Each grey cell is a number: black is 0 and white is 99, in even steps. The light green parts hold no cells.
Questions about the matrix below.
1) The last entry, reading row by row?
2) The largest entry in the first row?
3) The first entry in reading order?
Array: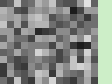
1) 27
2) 88
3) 32

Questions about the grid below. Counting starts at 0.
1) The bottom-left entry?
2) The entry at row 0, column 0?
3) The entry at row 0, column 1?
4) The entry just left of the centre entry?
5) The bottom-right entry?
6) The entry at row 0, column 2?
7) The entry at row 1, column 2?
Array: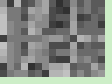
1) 29
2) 59
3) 24
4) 53
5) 59
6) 70
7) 47

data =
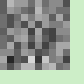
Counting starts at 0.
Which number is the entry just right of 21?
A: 77
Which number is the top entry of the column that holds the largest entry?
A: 43
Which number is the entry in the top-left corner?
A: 37
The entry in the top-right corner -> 31
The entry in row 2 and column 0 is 43
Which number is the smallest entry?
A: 15
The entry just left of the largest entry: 31
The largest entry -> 83
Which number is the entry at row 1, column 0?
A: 37
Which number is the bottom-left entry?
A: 54
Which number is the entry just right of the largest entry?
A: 21
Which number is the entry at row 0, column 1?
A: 71
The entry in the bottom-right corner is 49
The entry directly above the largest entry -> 54
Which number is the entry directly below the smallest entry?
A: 31
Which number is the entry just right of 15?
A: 37
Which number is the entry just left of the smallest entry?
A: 65
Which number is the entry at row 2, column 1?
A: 31
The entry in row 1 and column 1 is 60
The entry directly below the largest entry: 71
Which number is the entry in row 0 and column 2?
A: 60

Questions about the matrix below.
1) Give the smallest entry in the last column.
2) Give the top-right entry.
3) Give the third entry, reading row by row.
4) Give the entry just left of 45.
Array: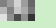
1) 20
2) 40
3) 82
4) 66

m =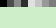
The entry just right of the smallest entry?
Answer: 30
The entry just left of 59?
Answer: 76

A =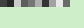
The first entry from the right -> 41
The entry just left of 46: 36
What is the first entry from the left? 25

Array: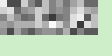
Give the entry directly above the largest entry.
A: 23
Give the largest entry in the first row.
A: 92
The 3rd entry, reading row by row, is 29
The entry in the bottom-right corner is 35
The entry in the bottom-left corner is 57
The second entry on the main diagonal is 86
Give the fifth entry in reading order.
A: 51
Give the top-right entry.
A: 41
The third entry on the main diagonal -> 57
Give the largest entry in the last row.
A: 68

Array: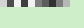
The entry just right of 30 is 94
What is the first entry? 82
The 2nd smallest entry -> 24

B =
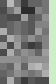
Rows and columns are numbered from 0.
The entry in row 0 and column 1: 72
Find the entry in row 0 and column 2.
45
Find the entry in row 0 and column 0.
34
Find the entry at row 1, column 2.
61
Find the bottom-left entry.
34
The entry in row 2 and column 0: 34
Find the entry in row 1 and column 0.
29
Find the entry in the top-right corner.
45
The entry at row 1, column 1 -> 45
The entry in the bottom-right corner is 29
